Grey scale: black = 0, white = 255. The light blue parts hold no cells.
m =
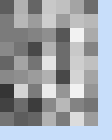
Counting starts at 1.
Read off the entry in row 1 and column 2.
177
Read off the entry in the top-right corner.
108
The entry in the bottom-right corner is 156
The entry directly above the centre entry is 177
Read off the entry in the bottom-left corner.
116
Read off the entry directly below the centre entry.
177
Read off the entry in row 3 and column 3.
131
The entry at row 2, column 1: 123
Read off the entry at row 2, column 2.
184
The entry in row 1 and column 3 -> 101
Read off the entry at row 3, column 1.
123
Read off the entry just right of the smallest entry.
212
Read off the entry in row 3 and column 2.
123
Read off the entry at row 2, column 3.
156

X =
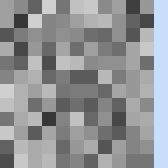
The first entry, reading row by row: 159
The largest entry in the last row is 200
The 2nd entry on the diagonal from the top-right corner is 98
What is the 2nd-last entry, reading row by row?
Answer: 117
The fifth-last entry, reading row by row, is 98
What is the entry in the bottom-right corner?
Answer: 117
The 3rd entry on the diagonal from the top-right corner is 144
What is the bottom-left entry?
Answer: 77
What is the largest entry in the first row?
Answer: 208
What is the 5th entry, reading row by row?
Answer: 117
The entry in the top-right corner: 152
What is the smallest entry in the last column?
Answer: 71
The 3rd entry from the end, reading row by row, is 152
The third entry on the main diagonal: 144
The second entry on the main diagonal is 55
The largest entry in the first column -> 208
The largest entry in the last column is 200

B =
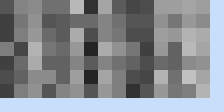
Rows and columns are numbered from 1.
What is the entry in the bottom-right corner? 179
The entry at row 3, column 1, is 64
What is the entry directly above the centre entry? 132
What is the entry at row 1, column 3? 139
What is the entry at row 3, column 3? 152
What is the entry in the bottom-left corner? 64
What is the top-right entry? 158
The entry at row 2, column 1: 64
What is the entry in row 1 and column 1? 85
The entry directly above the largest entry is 139
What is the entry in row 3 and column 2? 126
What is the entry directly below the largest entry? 126
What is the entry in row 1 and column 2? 132
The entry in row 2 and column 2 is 118
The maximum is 193

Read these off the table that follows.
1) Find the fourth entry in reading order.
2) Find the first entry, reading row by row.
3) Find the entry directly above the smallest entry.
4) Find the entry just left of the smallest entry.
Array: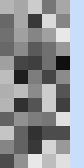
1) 118
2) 181
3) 153
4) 112

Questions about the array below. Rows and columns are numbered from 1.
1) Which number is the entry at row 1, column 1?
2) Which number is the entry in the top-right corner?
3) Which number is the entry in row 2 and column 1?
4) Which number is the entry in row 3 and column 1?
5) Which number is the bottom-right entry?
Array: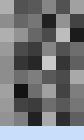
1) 175
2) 161
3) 141
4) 175
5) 96
